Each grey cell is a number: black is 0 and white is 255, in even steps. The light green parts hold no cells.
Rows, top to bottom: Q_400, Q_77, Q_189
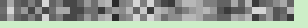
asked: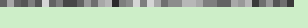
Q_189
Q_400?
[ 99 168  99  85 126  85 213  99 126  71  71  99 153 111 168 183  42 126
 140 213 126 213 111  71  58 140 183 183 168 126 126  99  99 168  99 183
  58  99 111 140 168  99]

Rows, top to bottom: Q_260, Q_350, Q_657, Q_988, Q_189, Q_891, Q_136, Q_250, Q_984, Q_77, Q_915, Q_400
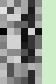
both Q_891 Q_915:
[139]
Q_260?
[155 195 111 167  55 139]
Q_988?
[167 139  99  99  41 179]
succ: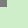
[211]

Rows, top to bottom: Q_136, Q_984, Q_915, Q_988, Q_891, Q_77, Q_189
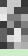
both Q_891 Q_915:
[232]
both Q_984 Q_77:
[217]
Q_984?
[217 201  69  69]
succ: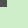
[127]

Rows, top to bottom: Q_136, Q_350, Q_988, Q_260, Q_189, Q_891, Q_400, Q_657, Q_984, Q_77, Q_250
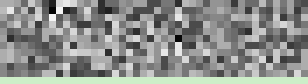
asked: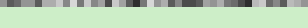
Q_189
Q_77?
[135  75 119 119  75  91  91 135 161 215  75  91  75 186 201 161 107 161
 215  91 148 119 135  75 119 161 119 119  91 119 148 173 119 119 107 201
 186 107 201 119 107 161 161 173]
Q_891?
[161  46  91  75  91  91 173  91 119 148 186 161 161  91 148 215 161  91
 186 215 135  59 186 135 161   5 107 107 148  75 161 173 119 107 148 186
 201 119  75 107  75 135  91  75]
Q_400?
[135 173 119 135 107  91  75 119  91 201  59 173 161 148 148 173 186 135
  75  59 161 186 148 186  91 231  75  59 186 148 119 173 173 119 161  75
  75  91 148 107 186  59  75  91]
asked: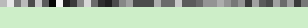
Q_350

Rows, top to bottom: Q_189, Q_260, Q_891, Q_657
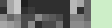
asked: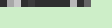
Q_260
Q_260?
[ 47 168 200  47  60  47  47  47  47  47 184  47 101]
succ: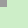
[140]
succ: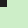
[47]
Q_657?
[168 156 140  75 140  47  75  75 114  47 140 140 127]
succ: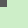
[75]
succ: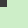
[47]

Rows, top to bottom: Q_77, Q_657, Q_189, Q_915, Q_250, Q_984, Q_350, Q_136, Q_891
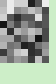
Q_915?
[ 19 126  73 139 100  73  86]
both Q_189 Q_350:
[46]
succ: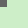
[73]
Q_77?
[180 235 209 209  32  86 235]
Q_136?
[ 59 126 193 209  46  59 155]
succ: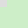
[86]

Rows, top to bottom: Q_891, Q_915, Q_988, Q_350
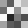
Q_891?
[162  93 233 191]
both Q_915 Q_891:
[233]

